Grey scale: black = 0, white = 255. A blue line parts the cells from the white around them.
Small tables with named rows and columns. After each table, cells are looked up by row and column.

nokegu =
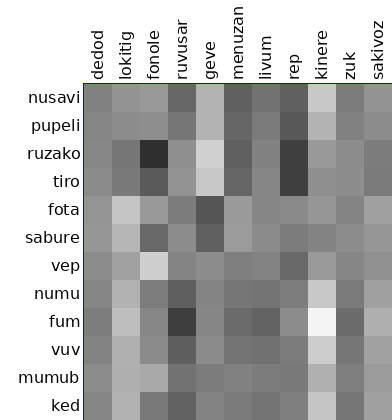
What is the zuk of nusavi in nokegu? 124
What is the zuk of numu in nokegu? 122
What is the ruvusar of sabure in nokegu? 141
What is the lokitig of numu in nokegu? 178
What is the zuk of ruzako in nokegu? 140
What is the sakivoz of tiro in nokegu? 122
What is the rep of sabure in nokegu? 124
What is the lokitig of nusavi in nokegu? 147
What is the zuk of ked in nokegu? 119
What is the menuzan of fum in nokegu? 107
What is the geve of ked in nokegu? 131
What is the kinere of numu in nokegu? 200
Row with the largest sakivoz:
fum

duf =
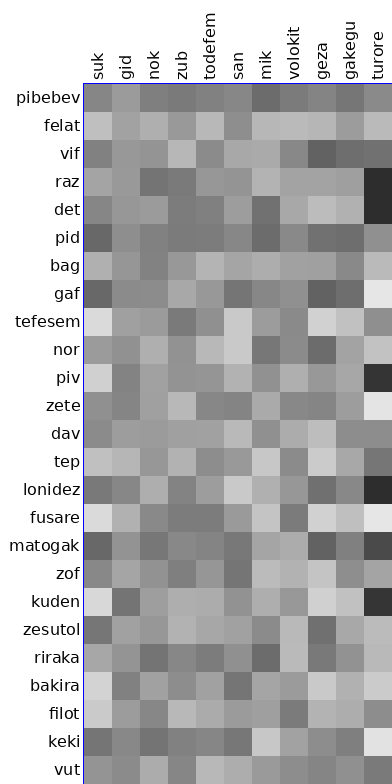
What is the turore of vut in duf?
122
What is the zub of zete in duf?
184
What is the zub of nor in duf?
146
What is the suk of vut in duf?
148
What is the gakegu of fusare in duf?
191
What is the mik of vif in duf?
170

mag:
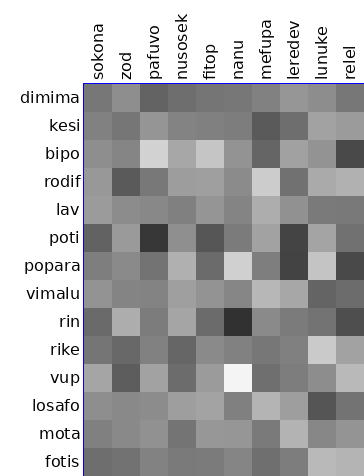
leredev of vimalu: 167
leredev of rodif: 113
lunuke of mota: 135
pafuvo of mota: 145
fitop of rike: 138
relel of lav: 121
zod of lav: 140
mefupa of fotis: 111
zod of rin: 173
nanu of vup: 244
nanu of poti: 123
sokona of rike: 117
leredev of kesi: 110
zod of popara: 138

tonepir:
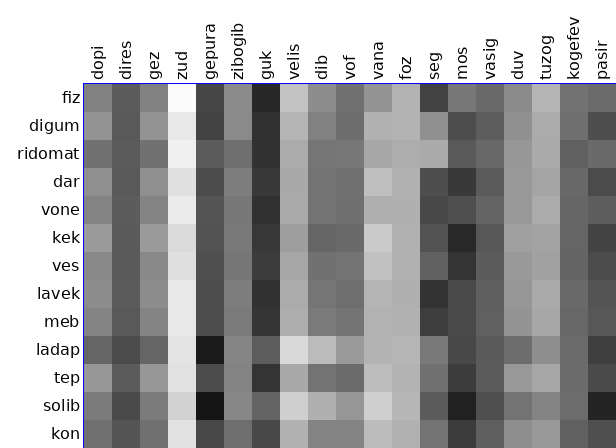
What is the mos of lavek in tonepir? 73
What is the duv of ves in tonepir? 153
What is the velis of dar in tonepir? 169
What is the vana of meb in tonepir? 178
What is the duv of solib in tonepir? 115
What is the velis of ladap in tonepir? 217
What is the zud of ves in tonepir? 223
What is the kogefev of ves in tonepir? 100

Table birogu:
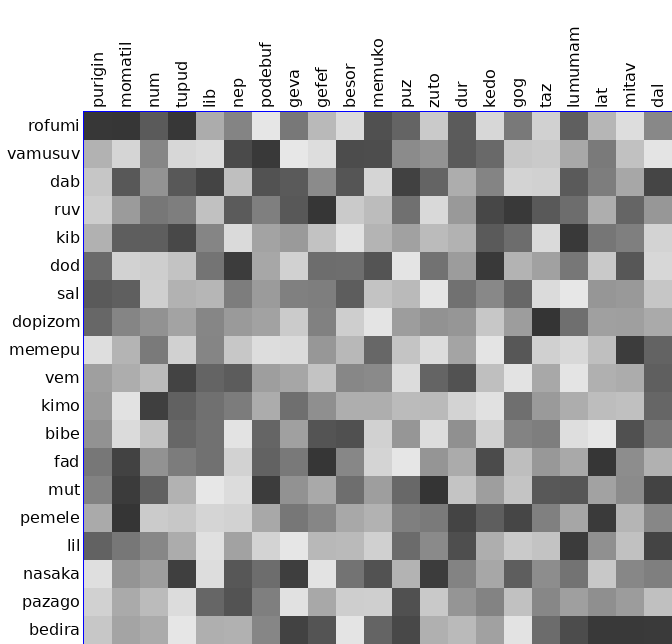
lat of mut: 162
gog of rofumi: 121
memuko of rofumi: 80
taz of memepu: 208
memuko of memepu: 103
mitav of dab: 167
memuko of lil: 208
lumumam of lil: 59
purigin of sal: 90
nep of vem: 92
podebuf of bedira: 134
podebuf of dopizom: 162
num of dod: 206

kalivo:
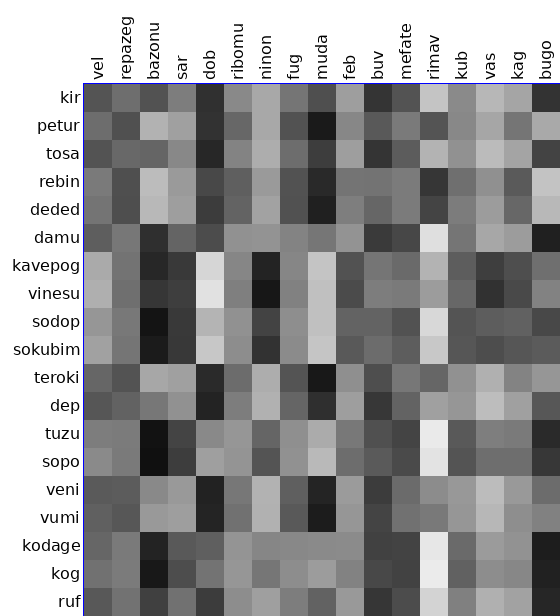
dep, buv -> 55
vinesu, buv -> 125
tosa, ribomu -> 131
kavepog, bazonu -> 39
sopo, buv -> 90
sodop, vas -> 93
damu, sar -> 100
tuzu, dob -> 137
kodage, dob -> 95
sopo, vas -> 110
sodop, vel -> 150
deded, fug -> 81
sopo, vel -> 138

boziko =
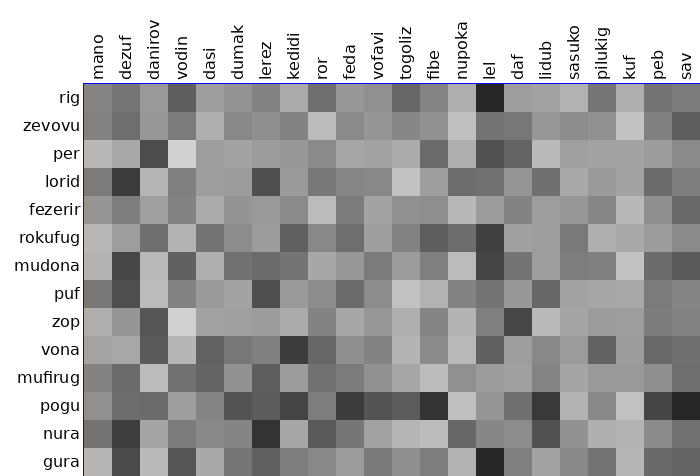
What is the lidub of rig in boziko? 162
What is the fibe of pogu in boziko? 52
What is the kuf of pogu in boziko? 193
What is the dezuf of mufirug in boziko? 106
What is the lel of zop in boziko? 127
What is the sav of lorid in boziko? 126
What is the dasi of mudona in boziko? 175
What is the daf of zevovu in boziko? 119
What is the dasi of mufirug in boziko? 101
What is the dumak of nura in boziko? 133
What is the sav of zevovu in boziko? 95
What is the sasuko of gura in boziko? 136
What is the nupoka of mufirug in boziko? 144
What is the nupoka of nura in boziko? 103
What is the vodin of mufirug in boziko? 114
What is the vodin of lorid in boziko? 127
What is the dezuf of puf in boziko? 79
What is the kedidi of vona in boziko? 61
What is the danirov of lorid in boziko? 181
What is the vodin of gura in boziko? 85

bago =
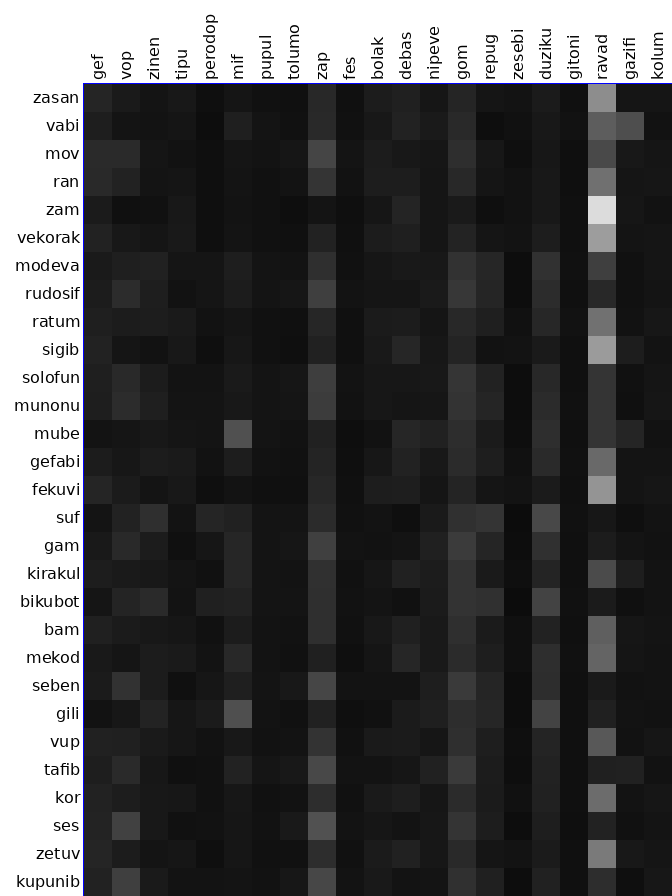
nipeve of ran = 21
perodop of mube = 20
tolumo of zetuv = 17
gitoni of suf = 17
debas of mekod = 38
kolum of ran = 22
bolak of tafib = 19
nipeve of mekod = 25
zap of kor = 45
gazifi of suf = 15
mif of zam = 19
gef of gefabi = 28
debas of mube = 38
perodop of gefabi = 18

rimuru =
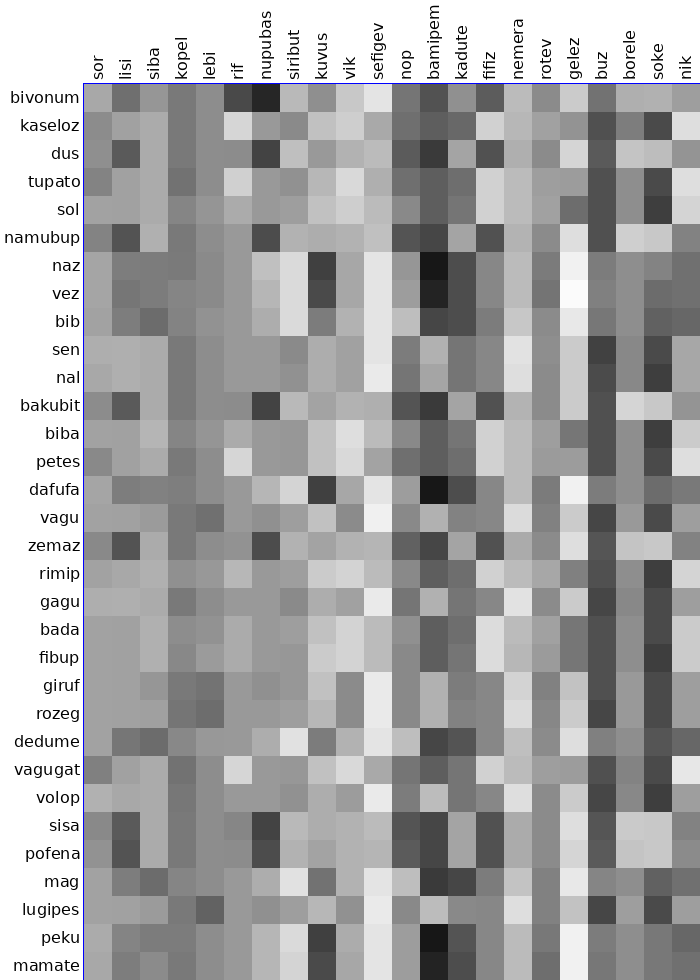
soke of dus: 189
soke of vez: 108
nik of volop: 158
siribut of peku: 218
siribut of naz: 218
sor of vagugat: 128
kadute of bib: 77
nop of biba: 137
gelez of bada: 118
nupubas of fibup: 153
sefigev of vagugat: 169
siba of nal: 171
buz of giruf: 80
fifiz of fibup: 220

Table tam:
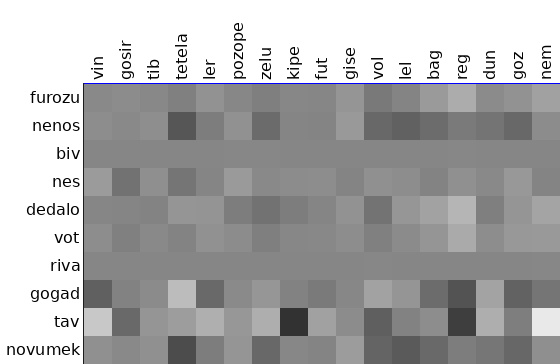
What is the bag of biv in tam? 134
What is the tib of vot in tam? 137
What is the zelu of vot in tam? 127
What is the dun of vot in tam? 141
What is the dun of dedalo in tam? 127
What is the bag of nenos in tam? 108
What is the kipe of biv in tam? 134

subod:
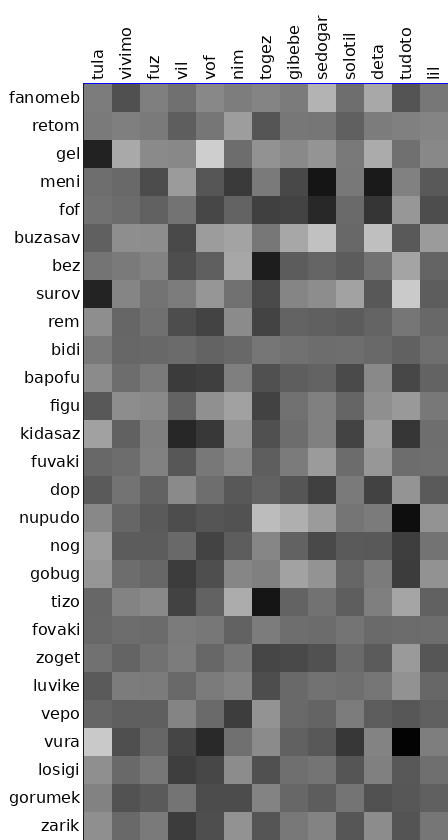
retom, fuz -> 122
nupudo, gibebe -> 175
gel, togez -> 146
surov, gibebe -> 133
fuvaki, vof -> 120
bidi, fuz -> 104
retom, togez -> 85
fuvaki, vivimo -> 109
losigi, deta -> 128
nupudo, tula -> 136
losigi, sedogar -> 116
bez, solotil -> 92
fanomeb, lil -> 119
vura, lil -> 126

